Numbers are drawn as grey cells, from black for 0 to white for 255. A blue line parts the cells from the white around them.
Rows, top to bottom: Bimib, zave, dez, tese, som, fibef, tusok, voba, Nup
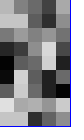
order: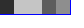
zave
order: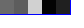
som
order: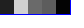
som
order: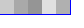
voba

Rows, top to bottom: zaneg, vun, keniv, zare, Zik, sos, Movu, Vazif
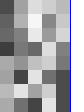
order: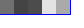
Vazif
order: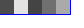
Vazif
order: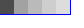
zaneg

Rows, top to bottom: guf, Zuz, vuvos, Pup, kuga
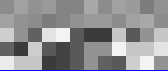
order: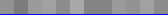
guf
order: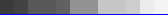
kuga
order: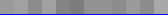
Zuz
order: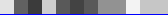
Pup

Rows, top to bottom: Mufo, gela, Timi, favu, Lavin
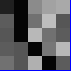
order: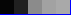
Mufo
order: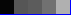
Lavin
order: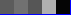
Lavin
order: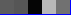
Timi
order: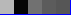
Timi
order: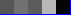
Timi

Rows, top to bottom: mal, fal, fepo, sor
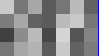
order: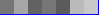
mal
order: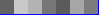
sor
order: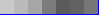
fal

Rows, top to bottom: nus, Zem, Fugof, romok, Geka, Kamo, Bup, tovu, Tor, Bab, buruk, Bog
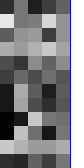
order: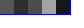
tovu
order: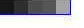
tovu
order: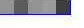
Fugof
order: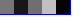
Bab
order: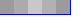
buruk
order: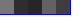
Bog
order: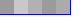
buruk

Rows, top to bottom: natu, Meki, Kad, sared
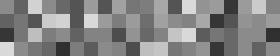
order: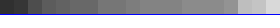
Kad
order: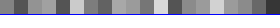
natu
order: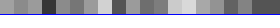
Meki
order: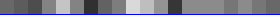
sared

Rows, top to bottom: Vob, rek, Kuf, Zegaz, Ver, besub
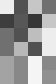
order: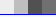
Kuf
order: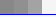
besub
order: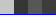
rek
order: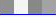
besub
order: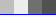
Kuf
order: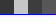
rek

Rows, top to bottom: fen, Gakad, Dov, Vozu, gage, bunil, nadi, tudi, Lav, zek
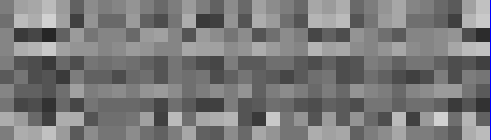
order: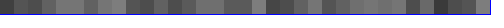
gage
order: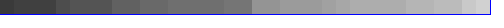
Gakad

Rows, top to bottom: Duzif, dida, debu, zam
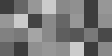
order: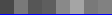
debu
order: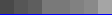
debu
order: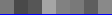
debu
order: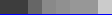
Duzif
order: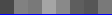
debu
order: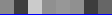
zam
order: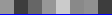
Duzif

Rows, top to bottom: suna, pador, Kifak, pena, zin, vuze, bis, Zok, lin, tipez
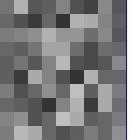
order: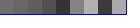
Zok
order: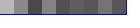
zin
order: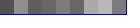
tipez
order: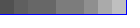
bis
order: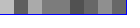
bis
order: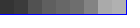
Zok

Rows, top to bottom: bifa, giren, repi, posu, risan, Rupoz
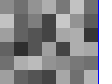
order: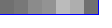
risan
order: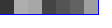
repi
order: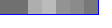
risan
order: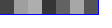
repi

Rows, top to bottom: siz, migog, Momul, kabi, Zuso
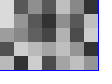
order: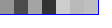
Zuso
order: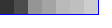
Zuso
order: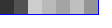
kabi
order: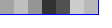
kabi
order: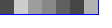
Momul

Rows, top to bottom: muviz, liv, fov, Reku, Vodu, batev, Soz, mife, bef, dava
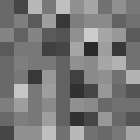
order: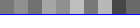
muviz
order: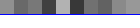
batev

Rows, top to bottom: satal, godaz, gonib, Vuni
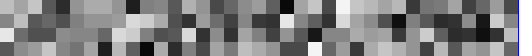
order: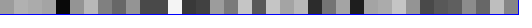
satal
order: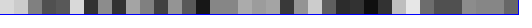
gonib
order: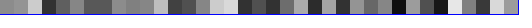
godaz
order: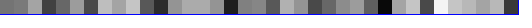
satal
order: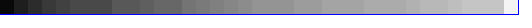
Vuni

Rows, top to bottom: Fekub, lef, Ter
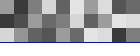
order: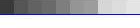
Ter
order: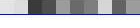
lef
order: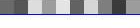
Fekub
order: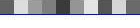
Ter
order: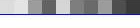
lef
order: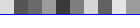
Fekub

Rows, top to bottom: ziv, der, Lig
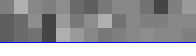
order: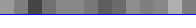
ziv
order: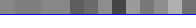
der
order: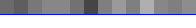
ziv
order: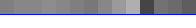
Lig

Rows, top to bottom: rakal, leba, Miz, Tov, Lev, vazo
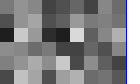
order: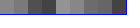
rakal
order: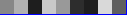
Miz

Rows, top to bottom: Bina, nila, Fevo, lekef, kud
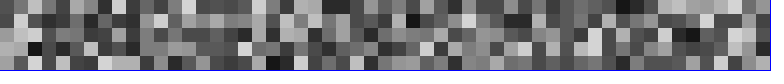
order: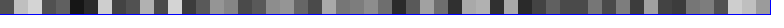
Fevo
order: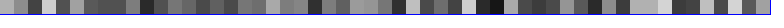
kud
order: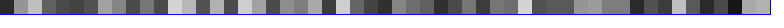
lekef
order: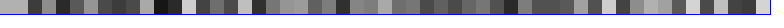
kud
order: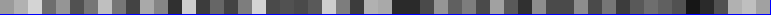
Bina
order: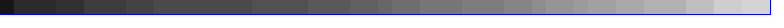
nila

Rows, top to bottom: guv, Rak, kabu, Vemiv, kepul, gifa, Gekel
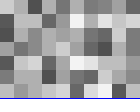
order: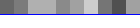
Vemiv
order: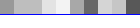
kepul
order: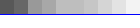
kepul
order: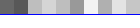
Rak
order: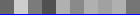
kabu
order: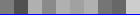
kabu
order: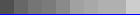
gifa

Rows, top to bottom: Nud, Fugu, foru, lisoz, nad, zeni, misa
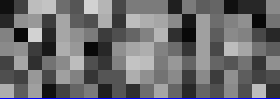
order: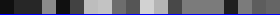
Nud
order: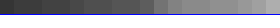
zeni
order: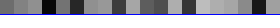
Fugu
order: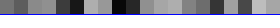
lisoz

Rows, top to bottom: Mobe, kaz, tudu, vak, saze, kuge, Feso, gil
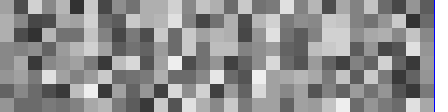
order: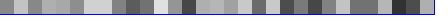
tudu
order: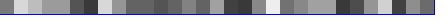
Feso
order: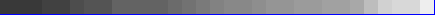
saze
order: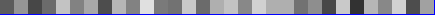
Mobe
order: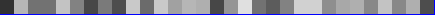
tudu
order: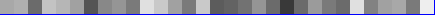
gil

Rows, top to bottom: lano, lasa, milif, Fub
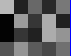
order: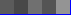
Fub
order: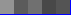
Fub
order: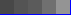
Fub
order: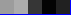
lasa

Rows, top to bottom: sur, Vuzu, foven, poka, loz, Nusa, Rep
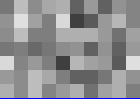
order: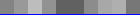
sur
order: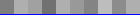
Rep
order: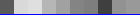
Vuzu

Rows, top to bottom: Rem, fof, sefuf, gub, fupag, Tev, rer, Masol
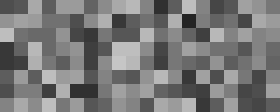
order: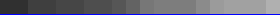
rer
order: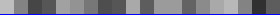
Rem
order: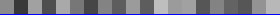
Tev
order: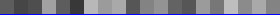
Masol
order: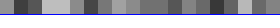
gub

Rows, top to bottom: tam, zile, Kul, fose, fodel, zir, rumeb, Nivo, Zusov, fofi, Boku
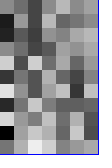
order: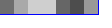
fodel
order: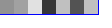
rumeb

